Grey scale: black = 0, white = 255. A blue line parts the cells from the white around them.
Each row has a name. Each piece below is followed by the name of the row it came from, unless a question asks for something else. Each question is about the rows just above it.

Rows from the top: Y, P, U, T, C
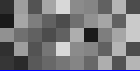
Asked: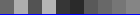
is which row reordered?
C
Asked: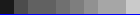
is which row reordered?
P

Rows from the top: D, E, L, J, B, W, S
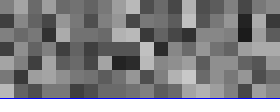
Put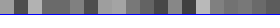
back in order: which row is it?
S
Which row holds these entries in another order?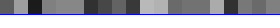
L
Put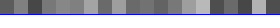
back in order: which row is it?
D
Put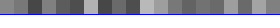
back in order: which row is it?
D
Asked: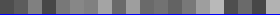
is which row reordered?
D

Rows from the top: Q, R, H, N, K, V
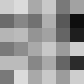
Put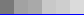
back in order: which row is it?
Q
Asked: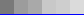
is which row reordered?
V

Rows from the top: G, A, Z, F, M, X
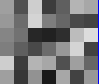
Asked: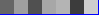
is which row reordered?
M
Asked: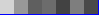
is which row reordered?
F
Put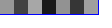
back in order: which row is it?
X
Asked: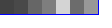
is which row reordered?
A
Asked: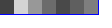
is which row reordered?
F
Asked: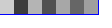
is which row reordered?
M

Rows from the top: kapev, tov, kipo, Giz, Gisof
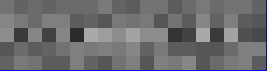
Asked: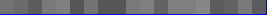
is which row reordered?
Gisof
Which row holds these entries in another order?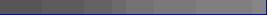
Gisof
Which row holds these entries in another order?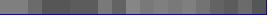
Giz
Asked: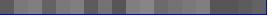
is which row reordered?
Gisof

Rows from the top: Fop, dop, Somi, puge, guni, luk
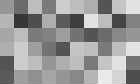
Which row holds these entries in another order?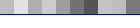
puge
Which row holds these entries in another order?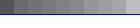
Somi
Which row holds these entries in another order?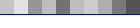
guni
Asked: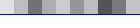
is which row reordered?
guni
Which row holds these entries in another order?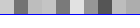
guni

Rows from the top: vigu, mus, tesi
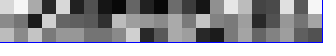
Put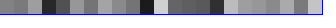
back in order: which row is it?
mus
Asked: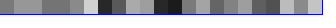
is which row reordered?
tesi
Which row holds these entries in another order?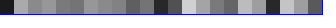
tesi
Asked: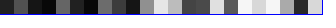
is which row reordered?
vigu
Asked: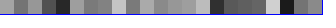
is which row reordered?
mus
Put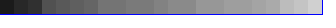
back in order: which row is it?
mus
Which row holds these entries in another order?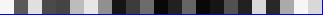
vigu

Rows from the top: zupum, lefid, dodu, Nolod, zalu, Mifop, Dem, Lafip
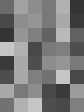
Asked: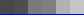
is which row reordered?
Nolod
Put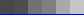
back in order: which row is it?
Mifop
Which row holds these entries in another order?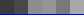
lefid
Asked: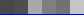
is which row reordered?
Mifop
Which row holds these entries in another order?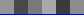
lefid
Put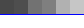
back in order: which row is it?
Lafip

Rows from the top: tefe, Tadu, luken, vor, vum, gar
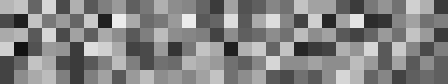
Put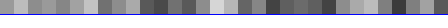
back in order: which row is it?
gar
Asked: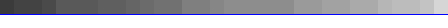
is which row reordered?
luken
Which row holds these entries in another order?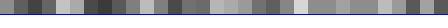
vum
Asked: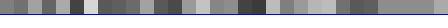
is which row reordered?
luken
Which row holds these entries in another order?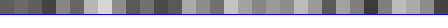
gar

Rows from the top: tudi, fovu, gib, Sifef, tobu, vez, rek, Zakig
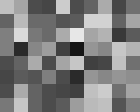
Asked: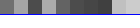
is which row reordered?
rek
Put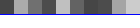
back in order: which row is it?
tudi
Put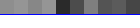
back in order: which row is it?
vez
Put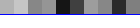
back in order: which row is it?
Sifef
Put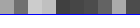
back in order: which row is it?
rek
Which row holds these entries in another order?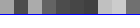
rek

